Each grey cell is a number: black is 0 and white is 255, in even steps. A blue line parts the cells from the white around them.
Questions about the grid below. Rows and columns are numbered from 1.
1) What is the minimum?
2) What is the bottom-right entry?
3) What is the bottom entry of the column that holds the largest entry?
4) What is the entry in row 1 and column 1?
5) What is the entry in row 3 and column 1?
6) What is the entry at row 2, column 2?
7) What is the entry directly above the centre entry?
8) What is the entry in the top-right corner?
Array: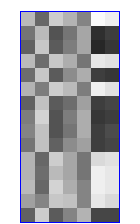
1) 39
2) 70
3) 70
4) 186
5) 97
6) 186
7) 109
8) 239

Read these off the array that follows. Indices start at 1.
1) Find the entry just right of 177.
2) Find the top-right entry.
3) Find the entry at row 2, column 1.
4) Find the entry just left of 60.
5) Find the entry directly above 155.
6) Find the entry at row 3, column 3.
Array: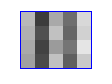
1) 80
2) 216
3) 177
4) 185
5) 193
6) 155

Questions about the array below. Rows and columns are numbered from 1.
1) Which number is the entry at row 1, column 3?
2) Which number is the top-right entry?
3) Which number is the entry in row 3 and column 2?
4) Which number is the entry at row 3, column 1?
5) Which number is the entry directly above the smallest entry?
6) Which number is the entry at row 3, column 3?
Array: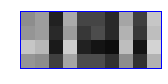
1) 33
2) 198
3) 184
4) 198
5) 41
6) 26

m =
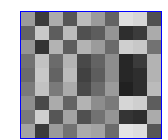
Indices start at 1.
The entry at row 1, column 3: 171
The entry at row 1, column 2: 59
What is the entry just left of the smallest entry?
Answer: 155
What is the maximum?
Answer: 228
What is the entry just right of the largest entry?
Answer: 222
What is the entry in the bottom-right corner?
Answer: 86
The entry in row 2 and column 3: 93
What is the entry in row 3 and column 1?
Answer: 149
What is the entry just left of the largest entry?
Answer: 107
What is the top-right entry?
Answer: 80
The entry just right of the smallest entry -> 46
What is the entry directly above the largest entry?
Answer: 52
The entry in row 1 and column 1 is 155
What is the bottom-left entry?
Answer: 163
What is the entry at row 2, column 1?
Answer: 99
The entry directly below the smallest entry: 214

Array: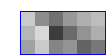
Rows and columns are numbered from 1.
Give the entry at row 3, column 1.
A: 161
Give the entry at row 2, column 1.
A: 181
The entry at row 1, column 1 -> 202
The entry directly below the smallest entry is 133
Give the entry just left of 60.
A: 217

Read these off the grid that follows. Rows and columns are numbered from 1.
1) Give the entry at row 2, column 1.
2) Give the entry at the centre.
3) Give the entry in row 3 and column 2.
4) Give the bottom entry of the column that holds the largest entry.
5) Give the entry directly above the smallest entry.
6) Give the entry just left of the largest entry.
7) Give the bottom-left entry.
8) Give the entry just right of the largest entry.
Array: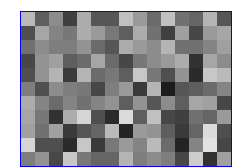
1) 79
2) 154
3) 140
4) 50
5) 79
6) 132
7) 126
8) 71

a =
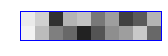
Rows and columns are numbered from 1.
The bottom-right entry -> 104
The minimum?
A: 34
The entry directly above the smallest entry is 194
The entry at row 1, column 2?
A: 208
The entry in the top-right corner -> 180
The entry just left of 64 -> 158

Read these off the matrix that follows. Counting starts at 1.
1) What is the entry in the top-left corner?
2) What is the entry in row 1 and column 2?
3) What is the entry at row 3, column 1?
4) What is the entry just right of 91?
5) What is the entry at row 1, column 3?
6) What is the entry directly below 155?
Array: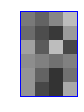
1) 121
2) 99
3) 161
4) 189
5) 135
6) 71

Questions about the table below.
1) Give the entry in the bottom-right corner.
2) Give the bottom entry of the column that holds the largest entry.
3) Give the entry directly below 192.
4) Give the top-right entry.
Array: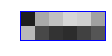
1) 85
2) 44
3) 51
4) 161

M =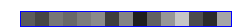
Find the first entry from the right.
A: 166
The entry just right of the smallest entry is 98
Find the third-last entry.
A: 77
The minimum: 31
